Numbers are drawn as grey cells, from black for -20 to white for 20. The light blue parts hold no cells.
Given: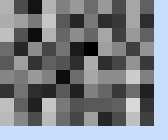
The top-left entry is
8
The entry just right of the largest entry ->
-12
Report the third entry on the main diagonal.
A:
-18
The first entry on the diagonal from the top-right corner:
-5
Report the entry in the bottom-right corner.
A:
-10
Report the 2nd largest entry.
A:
12
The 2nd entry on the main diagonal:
5
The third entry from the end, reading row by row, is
-8
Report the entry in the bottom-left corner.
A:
9
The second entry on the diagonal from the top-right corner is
6
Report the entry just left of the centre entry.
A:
-7
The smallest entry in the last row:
-14
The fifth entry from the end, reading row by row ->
5
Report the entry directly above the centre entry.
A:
-16
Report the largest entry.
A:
14
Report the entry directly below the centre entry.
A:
-3
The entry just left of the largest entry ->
-5
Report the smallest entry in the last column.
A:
-15
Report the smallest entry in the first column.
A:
-12
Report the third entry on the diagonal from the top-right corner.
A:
-10
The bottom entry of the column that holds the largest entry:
10
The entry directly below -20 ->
7
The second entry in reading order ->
-8
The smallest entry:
-20
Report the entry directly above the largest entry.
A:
-3
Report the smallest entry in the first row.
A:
-17
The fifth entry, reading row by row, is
0

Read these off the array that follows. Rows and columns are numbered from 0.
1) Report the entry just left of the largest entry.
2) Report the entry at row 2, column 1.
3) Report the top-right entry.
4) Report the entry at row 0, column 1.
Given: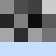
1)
-10
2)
-13
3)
12
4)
-8

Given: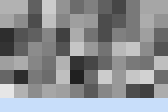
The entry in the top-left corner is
8
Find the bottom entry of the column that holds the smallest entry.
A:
0
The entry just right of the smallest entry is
-3
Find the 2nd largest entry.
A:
13
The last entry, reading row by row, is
7
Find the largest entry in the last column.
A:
10
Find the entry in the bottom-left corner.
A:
16
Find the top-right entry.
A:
6
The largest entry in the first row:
12
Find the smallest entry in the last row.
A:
-10
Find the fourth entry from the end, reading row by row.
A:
4
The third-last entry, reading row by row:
-8
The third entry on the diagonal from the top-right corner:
-1
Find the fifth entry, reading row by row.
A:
3
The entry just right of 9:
11
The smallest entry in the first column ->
-13
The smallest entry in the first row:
-9

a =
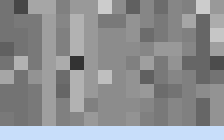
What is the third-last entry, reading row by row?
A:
0
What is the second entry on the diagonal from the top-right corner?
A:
-4
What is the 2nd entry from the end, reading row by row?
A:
-4
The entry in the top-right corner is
4
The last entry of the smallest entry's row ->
-8
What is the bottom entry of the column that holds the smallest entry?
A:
1
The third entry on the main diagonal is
-1
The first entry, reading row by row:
-2
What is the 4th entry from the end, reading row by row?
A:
1
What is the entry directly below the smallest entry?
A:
8
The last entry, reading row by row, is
3
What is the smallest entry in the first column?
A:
-5
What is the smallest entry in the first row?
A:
-9
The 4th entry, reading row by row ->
6
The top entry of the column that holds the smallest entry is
4
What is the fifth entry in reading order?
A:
0
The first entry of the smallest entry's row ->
-2
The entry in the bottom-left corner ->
-1
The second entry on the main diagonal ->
-1
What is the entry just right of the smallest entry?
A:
4
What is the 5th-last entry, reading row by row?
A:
-1

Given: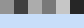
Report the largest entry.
11
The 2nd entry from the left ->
-10
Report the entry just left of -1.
7

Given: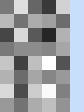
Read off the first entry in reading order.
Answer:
-1
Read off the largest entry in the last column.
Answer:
13
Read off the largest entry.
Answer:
20
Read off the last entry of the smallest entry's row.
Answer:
8
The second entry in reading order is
15
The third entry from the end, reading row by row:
7
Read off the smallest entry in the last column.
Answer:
-7
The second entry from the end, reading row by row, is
10
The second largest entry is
19
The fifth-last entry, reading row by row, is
4
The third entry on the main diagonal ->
-6
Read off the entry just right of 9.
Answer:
-2

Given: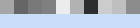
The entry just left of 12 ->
-13
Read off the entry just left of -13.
8

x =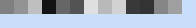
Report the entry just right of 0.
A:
3
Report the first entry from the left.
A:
0
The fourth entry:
-17
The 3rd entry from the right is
-12

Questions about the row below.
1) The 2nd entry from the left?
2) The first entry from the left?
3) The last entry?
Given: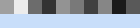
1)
17
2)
5
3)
-6
